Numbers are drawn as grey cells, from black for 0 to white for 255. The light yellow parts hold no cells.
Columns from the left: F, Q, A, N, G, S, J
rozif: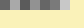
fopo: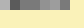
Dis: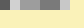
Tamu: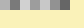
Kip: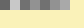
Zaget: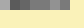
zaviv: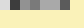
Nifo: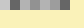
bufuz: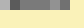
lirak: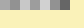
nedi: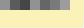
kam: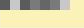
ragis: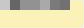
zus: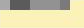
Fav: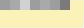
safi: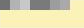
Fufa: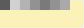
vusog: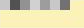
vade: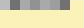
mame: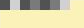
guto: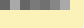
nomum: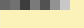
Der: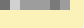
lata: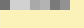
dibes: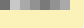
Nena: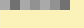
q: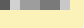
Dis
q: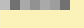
vade
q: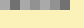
Nena
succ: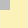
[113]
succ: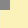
[169]

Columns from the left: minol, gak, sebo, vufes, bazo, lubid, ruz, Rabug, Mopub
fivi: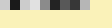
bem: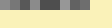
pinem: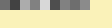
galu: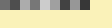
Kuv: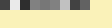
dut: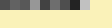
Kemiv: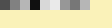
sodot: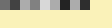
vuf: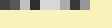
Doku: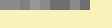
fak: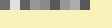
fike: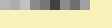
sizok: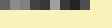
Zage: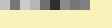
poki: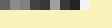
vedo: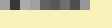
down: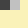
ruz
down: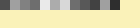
lubid
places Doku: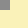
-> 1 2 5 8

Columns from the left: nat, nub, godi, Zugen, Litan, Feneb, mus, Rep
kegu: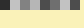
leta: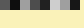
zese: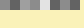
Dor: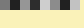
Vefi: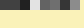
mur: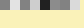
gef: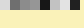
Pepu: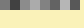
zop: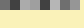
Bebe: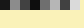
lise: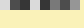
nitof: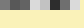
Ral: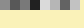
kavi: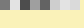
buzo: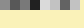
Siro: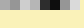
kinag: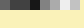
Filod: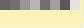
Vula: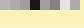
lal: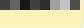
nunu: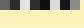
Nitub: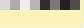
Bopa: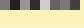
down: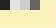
Litan
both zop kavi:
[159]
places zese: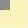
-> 1 4 7
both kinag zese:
[99]

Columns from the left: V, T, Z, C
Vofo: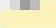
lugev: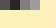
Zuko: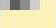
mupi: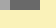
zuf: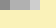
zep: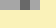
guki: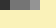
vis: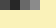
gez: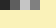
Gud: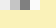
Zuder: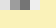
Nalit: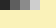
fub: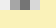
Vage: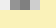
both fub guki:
[117]
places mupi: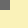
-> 2 3 4
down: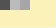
V
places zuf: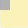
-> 2 3
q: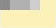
zuf
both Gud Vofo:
[238]
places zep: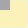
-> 1 2 4

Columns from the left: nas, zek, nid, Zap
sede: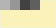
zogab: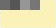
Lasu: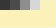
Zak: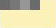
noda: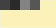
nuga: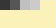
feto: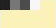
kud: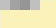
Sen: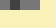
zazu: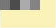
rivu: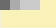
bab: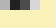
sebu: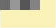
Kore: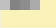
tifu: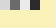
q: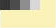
Lasu
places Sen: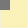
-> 1 3 4
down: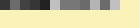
nas
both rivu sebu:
[107]
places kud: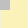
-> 1 4
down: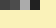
zek

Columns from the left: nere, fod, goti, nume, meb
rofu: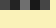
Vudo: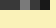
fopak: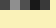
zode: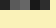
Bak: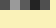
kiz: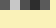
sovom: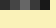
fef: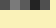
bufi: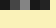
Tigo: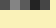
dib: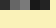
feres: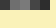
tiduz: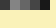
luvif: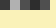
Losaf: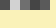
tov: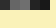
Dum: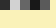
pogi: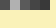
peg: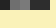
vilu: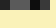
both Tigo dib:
[35]
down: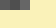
goti
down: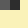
nere
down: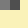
goti

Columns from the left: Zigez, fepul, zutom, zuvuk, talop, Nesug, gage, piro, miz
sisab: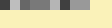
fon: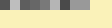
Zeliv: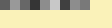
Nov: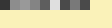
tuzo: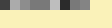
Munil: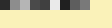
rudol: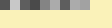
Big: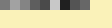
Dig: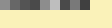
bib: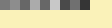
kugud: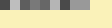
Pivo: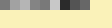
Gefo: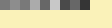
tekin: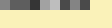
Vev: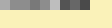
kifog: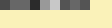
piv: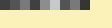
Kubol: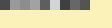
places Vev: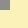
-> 2 3 5
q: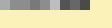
Vev
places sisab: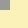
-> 8 9
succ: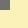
[53]

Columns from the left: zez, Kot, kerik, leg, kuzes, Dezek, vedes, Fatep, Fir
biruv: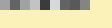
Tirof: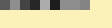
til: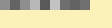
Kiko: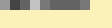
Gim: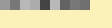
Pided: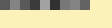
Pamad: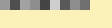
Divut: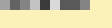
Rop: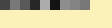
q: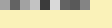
biruv
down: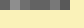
vedes
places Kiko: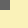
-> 3 6 7 8
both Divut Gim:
[99]
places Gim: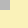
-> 3 6
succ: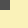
[162]

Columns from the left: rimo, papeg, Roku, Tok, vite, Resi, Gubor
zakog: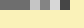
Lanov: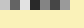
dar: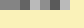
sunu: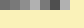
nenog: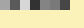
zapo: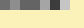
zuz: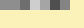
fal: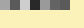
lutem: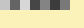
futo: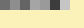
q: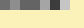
zapo
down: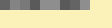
papeg
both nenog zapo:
[165]

